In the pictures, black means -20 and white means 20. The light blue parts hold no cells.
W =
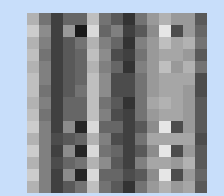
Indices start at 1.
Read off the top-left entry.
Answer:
8
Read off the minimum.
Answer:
-16
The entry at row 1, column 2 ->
-2
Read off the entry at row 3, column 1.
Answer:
8
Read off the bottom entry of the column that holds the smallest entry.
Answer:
-2
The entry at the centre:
-6
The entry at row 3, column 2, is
0
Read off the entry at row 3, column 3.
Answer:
-10
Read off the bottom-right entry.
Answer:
-6
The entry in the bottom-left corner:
8
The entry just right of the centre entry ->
-12
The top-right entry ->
-6
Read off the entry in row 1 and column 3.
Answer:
-10
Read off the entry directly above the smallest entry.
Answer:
-4
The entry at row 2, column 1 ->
12
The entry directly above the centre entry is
-8
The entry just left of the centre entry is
-2

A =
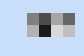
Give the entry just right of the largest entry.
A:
10
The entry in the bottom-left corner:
8
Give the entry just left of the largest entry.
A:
-16

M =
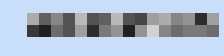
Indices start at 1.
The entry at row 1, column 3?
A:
1
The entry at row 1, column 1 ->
7
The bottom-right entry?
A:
-3
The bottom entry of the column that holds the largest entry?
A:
13
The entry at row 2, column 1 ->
-11
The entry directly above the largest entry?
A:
5

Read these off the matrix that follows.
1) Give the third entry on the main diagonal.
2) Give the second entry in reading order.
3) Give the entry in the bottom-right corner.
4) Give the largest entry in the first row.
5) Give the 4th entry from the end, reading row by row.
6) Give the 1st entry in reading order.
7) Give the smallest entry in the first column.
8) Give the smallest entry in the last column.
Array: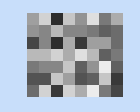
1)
-13
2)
13
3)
-9
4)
15
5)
7
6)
5
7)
-9
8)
-11

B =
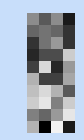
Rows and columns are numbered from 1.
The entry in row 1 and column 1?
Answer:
2
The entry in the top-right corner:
-16
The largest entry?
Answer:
18
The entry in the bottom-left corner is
8
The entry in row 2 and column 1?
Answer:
-4
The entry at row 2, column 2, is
-2
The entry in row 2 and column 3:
-4
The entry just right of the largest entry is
-16
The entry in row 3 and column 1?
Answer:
-12
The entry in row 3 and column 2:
-2

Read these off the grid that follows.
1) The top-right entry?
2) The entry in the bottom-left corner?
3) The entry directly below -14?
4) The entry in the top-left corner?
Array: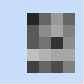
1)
-4
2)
-10
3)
-6
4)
-14

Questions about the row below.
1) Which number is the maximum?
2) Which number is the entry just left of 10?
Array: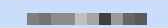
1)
10
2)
2

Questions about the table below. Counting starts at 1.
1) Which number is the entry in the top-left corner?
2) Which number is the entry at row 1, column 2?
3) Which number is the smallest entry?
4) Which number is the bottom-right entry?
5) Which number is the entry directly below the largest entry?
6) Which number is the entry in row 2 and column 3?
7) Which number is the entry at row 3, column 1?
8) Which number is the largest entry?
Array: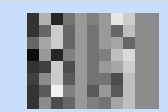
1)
-12
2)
8
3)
-18
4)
2
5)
-8
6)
12
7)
-4
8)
18
